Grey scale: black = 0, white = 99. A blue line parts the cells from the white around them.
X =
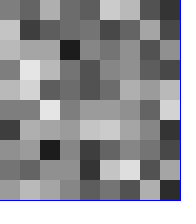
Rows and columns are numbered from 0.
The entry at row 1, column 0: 76
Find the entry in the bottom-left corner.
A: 60
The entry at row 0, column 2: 68
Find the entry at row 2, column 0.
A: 72
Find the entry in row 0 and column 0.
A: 49
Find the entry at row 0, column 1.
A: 39
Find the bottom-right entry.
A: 17
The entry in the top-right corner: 20

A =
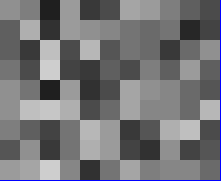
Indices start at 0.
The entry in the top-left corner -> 56
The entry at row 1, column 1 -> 68
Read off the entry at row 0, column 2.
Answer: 12
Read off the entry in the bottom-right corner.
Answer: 41
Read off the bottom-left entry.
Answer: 60
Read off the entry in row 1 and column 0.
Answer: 37
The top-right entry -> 29
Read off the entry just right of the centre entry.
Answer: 64
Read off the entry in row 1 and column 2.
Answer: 19
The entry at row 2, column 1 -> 22
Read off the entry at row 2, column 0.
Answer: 37
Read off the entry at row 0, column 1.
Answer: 49

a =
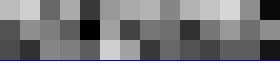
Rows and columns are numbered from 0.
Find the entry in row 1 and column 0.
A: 32
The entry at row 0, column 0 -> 73
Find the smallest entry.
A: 0
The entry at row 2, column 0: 29
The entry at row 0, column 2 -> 40
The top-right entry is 4
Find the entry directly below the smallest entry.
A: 36
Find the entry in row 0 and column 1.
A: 80

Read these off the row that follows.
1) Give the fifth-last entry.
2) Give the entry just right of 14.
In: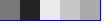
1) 47
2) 91

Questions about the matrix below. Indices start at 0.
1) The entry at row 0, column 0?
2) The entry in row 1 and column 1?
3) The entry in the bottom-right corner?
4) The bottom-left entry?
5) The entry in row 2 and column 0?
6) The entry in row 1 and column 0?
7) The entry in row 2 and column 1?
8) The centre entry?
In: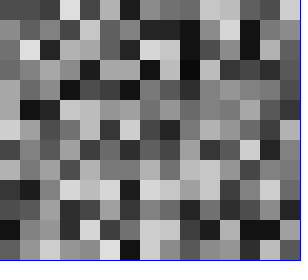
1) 30
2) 37
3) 34
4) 37
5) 44
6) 54
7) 86
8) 27

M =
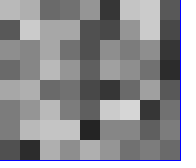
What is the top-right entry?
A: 34
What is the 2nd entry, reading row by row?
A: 68
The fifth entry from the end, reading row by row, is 68
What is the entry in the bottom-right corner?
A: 41
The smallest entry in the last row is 17
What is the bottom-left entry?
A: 31
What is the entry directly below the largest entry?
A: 52
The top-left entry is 72
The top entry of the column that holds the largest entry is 76
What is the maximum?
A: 83
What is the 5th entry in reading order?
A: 58
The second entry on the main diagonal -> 79
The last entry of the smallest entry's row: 48
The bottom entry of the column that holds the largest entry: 44
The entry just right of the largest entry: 21
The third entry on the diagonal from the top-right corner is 48
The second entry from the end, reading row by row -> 48

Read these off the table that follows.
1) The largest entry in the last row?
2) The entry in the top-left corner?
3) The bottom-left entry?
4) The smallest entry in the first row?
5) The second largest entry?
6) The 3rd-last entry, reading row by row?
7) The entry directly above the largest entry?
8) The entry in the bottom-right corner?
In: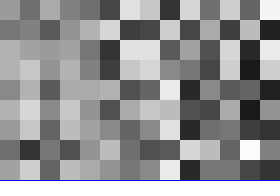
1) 91
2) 60
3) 63
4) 20
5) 95
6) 46
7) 24
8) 20
